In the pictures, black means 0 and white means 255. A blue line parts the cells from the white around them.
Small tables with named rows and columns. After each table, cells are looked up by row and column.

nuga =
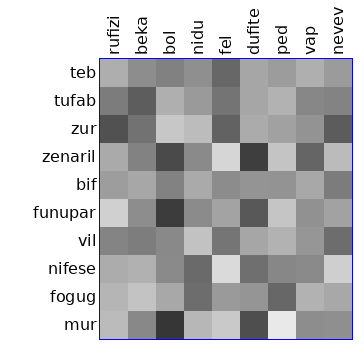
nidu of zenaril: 138
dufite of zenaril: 62
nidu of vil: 194
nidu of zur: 188
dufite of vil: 166
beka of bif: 167
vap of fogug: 178
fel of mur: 201
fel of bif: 140
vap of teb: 175
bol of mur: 54
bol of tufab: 175
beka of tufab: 93
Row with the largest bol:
zur

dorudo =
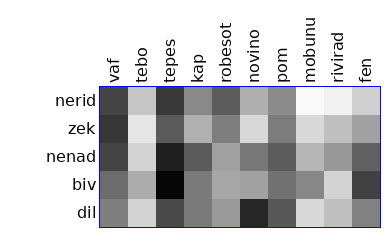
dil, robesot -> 154
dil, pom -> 88
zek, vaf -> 55
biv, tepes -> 6
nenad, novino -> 120
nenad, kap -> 91
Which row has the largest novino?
zek

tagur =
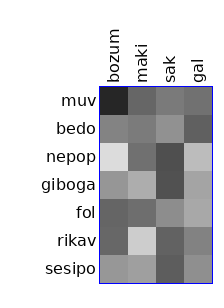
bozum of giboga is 150
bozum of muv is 38
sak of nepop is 79
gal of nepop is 188
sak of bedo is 145
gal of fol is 168
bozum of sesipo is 151
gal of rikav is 130
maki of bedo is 123
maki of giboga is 173

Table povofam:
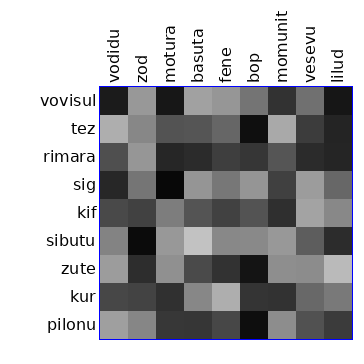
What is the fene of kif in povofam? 65
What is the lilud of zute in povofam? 186
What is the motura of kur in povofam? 48
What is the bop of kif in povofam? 83
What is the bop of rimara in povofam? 54
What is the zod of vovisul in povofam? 152
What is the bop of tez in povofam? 15
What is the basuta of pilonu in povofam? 54
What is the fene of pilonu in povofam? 71

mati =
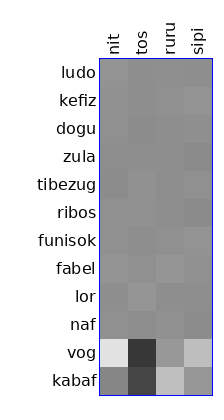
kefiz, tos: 142
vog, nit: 226
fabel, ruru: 149
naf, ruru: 145
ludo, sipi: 142
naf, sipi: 140
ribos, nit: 144
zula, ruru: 142
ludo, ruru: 143
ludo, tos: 142
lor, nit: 142
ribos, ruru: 142
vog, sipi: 190
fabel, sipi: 144

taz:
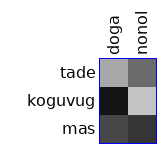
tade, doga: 168
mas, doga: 71
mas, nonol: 53
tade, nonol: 107
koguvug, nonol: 195
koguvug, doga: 20
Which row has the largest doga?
tade

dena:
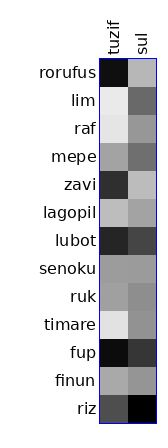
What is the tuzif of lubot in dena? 37
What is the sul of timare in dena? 146
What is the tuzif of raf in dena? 229
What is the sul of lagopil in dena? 163
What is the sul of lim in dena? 105
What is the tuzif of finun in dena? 169
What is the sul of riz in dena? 0
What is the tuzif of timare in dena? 226
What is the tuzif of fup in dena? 12
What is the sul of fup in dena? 54

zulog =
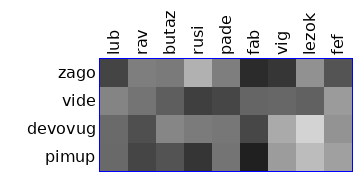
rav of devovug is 79
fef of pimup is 160
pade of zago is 126
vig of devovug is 170
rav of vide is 116
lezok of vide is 97
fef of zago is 84
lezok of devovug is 211
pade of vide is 70
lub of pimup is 105
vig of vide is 103
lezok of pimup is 188
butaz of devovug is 134
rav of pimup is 69
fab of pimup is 32
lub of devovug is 106
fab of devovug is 71
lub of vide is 132
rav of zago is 126
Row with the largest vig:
devovug

